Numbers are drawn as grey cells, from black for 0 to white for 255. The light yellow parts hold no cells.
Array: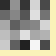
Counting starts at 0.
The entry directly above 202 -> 190
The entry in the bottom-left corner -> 202
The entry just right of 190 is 157
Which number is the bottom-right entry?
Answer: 73
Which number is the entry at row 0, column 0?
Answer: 44
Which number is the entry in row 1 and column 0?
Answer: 105
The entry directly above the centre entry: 85

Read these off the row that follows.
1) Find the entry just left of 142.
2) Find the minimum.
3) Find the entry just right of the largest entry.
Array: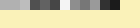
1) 244
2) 27
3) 142

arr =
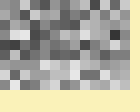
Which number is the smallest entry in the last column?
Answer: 126
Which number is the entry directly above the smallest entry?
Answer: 148
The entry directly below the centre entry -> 104
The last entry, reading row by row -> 190
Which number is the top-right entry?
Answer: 202
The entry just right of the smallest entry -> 136
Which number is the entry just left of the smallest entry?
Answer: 169
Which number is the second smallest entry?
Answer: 65
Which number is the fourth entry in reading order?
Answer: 114
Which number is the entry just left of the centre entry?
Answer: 114
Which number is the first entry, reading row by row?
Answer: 148
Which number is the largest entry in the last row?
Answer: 231
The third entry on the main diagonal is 148
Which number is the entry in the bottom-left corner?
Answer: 136
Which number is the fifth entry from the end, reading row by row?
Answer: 213
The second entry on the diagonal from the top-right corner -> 190
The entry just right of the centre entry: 159
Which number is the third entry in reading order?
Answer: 202
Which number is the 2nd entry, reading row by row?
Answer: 136
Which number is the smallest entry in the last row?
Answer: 114
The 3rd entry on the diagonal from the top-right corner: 159
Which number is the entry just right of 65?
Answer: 114
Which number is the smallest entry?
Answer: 53
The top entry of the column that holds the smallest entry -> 104
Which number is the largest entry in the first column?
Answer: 213

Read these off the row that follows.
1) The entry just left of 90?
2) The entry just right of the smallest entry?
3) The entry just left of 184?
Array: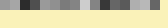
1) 102
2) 79
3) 175

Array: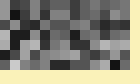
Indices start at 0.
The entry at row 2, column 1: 140
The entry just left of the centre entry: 107
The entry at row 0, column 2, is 73
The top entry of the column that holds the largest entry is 61
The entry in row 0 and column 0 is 150
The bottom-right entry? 107
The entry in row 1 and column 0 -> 150
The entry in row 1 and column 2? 61
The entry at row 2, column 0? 73
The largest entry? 202
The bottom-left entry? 96
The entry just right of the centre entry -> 29
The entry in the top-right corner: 118
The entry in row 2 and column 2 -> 51

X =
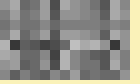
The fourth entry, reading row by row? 115
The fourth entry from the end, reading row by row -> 115
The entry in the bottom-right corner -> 147
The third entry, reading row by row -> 105
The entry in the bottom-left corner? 135
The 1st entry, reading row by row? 147
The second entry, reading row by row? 169
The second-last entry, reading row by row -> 105
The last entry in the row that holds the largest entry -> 147
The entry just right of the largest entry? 169
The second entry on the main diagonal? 157
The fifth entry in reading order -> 157
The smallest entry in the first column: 115
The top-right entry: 135
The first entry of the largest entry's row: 179
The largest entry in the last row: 157
